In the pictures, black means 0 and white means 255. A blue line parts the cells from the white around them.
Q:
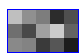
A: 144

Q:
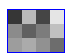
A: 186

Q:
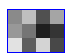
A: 191

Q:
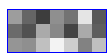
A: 101

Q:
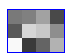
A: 128

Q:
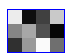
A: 14
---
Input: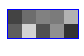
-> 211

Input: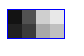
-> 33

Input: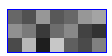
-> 199

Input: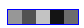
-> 81

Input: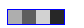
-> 174

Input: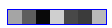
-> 207

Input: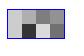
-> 205

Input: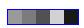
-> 124
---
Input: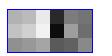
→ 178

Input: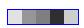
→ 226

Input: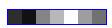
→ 46

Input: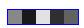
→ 136

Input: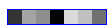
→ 52

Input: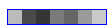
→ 187
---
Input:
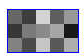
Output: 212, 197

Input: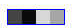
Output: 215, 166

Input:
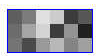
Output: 223, 211

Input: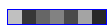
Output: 192, 164

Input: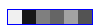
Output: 240, 162

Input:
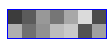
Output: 219, 201
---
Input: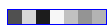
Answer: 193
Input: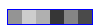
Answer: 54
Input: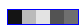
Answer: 227
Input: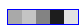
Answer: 131
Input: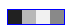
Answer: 184
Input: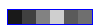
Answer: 207
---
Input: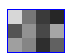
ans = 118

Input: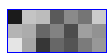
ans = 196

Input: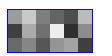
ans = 201

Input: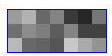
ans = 178

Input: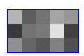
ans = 94

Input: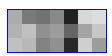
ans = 122

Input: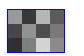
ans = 56

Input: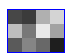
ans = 59

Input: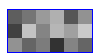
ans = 117

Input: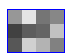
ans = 228
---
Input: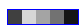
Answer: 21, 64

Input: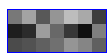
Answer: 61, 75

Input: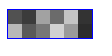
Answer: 51, 184

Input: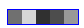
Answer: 153, 112

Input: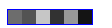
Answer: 20, 109

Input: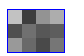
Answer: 173, 153
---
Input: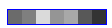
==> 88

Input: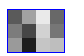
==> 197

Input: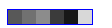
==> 23

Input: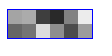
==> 76

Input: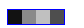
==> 192

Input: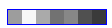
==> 80

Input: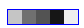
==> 22

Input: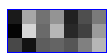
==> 128

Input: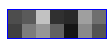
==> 138
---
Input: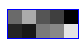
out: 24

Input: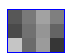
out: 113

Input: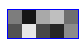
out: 231

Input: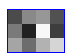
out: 33

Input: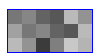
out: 119

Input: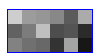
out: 124

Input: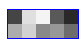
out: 210

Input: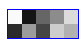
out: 156
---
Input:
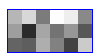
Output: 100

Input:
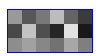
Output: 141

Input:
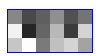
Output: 198

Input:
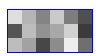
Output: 189

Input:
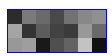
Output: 152

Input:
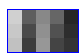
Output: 193

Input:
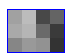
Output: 134
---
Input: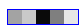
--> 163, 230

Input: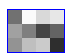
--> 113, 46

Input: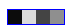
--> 12, 143

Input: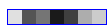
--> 224, 204

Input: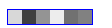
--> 216, 129

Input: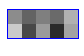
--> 140, 163

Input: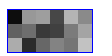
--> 13, 194

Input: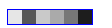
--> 230, 29
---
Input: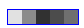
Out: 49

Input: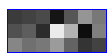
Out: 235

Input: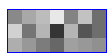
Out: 53

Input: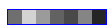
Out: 98

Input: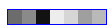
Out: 237

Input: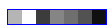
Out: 133

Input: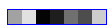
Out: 30

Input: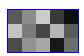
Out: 69

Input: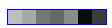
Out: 104

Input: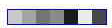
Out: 138
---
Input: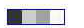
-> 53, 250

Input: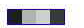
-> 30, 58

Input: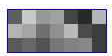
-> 96, 61

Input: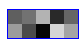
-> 95, 164

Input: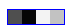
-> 79, 194

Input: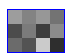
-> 157, 46

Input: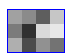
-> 161, 115
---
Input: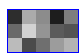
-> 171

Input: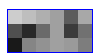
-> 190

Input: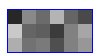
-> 137

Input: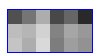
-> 117

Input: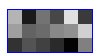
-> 26

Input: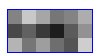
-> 200
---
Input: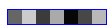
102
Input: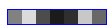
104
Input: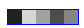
133
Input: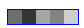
131
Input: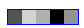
148
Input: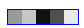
154
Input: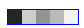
185
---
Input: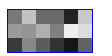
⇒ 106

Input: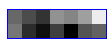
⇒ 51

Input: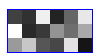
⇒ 240

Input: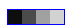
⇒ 161

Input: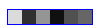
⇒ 149

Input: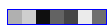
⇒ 15

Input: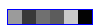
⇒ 112

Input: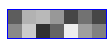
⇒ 185

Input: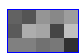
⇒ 149
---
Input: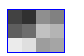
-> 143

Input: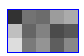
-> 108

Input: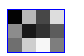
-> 71

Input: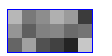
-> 141

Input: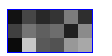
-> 40

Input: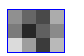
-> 73

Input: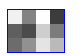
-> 254

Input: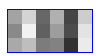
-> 103
